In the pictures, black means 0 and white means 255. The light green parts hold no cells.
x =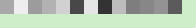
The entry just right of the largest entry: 156
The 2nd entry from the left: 238
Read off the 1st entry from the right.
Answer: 91
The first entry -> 168

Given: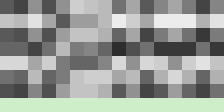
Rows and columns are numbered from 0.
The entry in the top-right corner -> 133
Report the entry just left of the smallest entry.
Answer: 101
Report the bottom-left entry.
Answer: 80
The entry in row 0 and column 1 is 68
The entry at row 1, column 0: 195
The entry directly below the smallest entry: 215
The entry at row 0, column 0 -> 89
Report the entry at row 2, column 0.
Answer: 89
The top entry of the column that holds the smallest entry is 113
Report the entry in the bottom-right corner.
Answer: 113
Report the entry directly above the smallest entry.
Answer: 101
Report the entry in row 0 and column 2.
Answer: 145
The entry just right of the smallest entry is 80
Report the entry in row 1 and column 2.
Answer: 226
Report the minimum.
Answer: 45

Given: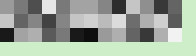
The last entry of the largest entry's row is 242
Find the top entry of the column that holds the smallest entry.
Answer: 163
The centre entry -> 207
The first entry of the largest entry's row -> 25
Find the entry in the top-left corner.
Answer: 154
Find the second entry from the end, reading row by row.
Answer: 175
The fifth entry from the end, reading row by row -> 175
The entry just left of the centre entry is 197
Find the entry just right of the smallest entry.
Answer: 154
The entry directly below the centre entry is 14
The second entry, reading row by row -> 121

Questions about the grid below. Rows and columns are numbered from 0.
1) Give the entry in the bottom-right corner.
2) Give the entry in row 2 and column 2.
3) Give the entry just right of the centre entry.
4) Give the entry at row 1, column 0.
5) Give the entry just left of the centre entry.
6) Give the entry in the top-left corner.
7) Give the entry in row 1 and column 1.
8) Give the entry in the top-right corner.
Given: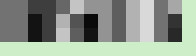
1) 40
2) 19
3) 147
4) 114
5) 83
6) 114
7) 114
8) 167

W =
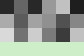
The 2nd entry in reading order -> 102
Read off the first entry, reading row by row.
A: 40
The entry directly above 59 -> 81
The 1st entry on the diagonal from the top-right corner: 30
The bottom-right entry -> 193

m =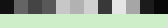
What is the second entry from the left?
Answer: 100
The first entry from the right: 8
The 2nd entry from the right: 27
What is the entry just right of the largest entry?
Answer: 166

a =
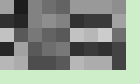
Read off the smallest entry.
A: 28
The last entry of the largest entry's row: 110
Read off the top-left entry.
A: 162
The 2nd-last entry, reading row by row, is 172
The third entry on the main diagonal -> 120
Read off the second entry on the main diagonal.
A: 38
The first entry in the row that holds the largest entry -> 194
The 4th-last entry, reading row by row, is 183
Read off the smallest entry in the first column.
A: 38
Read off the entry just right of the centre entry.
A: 194
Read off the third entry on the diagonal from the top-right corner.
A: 183
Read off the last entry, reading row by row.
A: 67
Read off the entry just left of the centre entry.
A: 99

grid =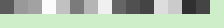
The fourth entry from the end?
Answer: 221
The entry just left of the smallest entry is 203
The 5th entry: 193
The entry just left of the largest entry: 162

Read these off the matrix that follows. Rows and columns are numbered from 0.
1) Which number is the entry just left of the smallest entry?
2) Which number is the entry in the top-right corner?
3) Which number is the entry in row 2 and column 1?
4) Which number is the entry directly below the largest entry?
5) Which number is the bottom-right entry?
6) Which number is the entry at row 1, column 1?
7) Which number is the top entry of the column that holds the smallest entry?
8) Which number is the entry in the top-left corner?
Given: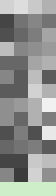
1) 134
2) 177
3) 103
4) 125
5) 143
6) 115
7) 221
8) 210
